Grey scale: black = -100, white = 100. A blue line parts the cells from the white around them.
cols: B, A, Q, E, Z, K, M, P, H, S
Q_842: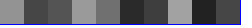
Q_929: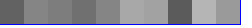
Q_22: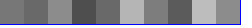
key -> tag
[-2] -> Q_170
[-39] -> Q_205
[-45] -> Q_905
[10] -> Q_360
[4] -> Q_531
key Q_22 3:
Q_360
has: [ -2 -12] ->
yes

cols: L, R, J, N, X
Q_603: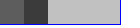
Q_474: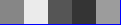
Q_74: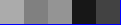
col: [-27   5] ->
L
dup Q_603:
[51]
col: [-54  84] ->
R
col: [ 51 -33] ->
J
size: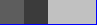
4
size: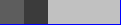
5

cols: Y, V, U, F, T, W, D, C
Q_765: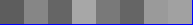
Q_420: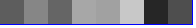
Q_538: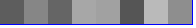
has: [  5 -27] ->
no
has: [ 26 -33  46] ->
yes

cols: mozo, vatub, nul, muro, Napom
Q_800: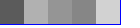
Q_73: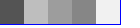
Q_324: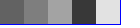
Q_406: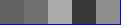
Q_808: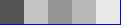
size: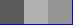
3
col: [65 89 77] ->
Napom

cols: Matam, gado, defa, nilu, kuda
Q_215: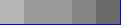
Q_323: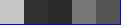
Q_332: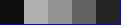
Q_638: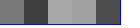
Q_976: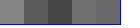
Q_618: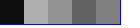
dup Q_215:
[21]
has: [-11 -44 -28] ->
no
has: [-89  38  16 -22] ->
yes
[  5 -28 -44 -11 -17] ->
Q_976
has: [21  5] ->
yes

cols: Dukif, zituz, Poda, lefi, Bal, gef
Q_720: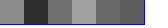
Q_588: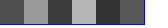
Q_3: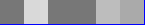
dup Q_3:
[-7]
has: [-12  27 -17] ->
yes
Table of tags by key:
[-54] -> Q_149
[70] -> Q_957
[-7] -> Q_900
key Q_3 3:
Q_900

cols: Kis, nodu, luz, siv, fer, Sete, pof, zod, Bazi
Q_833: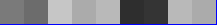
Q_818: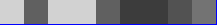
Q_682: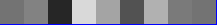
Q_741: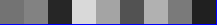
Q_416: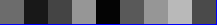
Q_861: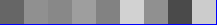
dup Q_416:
[18]
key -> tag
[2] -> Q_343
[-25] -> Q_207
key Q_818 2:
Q_207
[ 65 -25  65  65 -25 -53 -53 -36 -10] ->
Q_818
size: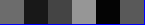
6
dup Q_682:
[-10]

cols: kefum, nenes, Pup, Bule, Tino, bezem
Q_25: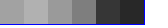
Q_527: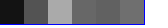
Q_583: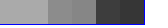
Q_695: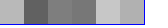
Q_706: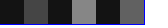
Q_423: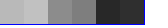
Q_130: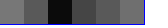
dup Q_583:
[33]
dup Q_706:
[-85]
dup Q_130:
[-30]
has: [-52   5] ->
no
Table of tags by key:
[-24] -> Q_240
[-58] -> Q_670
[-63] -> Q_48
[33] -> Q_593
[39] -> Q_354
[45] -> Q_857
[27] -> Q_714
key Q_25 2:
Q_354
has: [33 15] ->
no
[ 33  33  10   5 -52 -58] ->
Q_583

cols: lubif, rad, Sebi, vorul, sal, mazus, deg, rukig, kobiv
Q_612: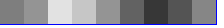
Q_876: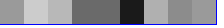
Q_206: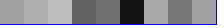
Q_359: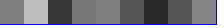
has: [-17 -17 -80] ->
yes
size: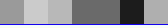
7
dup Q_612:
[16]
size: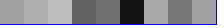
9

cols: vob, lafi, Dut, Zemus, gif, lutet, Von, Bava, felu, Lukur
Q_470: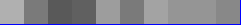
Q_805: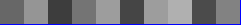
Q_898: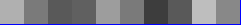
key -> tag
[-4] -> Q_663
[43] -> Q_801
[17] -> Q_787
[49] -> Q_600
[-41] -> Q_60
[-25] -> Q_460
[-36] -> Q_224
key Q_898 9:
Q_600
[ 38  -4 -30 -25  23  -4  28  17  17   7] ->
Q_470
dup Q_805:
[23]
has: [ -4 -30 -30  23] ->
no

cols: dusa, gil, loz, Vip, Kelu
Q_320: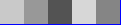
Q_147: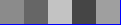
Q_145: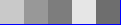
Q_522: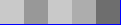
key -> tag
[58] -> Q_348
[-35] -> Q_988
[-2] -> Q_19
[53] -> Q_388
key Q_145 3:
Q_19
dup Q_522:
[58]
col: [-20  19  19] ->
gil
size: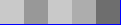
5
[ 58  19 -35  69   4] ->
Q_320
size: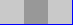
3

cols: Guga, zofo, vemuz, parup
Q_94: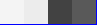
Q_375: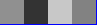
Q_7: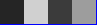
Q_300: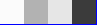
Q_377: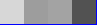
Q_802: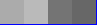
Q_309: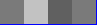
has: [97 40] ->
yes
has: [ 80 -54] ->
yes
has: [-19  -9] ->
no

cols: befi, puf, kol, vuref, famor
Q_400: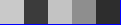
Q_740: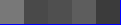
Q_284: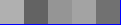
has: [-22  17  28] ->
yes
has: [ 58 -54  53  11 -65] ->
yes
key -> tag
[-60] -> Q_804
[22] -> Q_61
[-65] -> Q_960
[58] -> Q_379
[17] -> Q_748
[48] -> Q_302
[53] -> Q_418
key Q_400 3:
Q_418
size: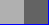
2
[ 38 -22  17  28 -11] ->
Q_284
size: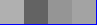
4

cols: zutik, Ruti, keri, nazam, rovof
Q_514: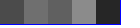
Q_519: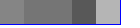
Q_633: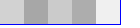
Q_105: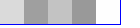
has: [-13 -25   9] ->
yes
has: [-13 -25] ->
yes

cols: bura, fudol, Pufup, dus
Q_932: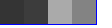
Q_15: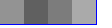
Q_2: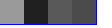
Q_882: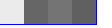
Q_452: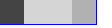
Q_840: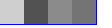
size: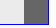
2
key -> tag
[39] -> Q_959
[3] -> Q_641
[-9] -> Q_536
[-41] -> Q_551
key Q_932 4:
Q_641
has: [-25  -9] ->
no
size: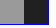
2
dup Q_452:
[67]
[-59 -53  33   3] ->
Q_932

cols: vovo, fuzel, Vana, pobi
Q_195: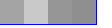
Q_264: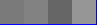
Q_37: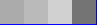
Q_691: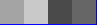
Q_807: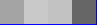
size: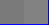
2
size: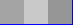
3
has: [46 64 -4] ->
no

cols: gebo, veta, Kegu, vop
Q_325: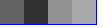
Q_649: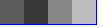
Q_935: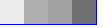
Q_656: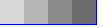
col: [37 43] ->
veta
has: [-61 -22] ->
no

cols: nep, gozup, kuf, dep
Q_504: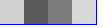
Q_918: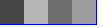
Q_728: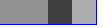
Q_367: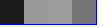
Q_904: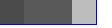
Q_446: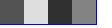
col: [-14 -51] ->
kuf
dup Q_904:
[-30]
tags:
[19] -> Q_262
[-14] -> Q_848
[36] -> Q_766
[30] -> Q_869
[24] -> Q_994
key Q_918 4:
Q_994
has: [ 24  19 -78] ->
no
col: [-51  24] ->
kuf
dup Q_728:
[14]

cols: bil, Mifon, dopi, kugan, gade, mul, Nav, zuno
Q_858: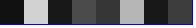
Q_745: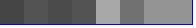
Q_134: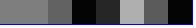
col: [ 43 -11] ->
mul
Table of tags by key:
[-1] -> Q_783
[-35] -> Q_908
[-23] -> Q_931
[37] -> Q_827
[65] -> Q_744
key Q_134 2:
Q_783
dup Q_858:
[-81]
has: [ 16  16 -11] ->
no
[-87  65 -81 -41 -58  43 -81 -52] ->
Q_858
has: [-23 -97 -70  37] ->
yes
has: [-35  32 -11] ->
yes

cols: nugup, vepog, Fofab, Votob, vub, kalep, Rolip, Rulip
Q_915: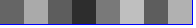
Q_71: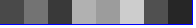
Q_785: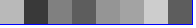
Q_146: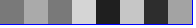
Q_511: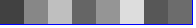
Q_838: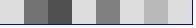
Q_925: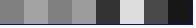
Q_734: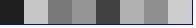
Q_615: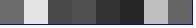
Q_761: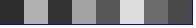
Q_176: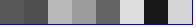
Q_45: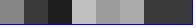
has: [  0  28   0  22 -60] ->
yes
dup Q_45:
[-55]
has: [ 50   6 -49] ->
no
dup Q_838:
[73]
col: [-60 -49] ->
vub
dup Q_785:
[-27]
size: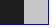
2

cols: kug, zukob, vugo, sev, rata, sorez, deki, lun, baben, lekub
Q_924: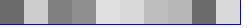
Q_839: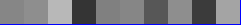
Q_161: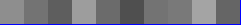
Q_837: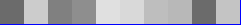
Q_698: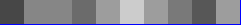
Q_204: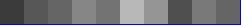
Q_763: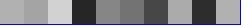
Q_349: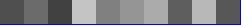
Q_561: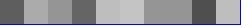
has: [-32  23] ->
yes
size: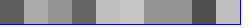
10
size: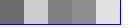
5
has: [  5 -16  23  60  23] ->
yes

